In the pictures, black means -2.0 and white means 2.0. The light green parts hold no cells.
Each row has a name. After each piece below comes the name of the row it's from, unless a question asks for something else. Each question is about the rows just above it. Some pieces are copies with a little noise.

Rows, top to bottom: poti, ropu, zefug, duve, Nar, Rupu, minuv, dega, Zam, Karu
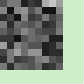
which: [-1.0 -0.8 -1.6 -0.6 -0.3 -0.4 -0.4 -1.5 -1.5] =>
Rupu
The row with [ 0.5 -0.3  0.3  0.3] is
dega
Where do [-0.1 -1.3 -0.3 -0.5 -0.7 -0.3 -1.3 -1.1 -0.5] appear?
Karu
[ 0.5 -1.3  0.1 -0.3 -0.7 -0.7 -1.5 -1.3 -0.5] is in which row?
minuv
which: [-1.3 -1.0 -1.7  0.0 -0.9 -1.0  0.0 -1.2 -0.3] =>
zefug

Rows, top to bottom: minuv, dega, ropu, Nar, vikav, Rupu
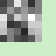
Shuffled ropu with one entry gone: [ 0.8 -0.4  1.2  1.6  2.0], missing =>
[0.6]
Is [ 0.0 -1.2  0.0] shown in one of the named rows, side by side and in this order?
no
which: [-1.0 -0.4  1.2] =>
Nar

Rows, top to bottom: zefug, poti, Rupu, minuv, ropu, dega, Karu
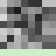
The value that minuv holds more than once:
[-1.2]
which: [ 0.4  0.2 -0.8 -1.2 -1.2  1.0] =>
zefug
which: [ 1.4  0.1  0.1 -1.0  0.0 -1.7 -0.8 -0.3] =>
Rupu
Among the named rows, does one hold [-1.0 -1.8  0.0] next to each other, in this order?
no

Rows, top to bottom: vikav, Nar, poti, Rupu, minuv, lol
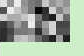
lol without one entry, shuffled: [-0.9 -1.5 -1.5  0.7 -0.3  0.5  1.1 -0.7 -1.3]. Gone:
[0.9]
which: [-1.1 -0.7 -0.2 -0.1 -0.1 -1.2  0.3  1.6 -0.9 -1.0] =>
minuv
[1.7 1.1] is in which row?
Nar
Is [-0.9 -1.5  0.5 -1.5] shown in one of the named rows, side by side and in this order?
yes
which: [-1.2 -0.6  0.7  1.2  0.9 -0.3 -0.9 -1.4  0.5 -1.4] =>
lol
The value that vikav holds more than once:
[0.3]

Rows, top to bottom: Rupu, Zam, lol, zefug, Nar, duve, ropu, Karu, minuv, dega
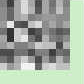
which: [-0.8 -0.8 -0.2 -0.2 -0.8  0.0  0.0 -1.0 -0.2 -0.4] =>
Karu
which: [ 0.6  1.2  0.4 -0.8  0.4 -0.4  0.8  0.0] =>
minuv

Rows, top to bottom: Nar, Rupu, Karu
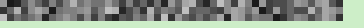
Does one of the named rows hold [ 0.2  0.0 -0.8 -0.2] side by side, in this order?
yes
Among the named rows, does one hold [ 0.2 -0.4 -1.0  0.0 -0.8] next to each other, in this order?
yes
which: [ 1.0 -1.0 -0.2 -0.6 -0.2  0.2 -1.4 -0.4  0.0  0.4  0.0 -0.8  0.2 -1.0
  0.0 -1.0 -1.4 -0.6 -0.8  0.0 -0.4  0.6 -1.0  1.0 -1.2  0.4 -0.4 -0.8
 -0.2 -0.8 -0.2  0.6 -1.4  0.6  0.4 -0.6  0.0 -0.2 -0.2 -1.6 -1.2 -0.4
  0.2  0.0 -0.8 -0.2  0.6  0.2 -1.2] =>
Karu
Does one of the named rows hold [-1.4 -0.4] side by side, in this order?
yes
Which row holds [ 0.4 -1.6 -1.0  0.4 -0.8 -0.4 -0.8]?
Rupu

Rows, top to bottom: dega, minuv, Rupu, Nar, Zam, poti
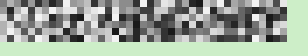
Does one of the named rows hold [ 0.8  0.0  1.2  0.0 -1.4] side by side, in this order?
no
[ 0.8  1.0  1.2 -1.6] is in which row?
Zam
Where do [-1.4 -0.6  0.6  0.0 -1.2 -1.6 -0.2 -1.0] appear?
Zam

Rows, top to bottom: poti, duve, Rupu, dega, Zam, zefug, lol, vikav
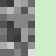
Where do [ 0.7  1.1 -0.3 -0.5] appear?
lol
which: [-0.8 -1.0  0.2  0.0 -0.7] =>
dega
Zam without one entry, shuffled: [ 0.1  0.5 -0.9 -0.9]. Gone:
[-0.1]

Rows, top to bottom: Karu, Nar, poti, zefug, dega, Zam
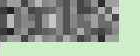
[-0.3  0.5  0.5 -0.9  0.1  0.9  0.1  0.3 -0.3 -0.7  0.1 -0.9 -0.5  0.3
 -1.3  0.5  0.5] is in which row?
Karu
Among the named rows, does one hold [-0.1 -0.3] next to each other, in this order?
no
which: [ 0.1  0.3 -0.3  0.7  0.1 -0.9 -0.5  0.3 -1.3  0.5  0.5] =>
Zam
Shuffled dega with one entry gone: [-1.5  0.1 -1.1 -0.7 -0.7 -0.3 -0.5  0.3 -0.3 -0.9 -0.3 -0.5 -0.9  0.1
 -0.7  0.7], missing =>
[-0.1]
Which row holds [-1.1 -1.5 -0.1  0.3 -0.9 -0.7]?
dega
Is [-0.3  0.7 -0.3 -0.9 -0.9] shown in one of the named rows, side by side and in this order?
no

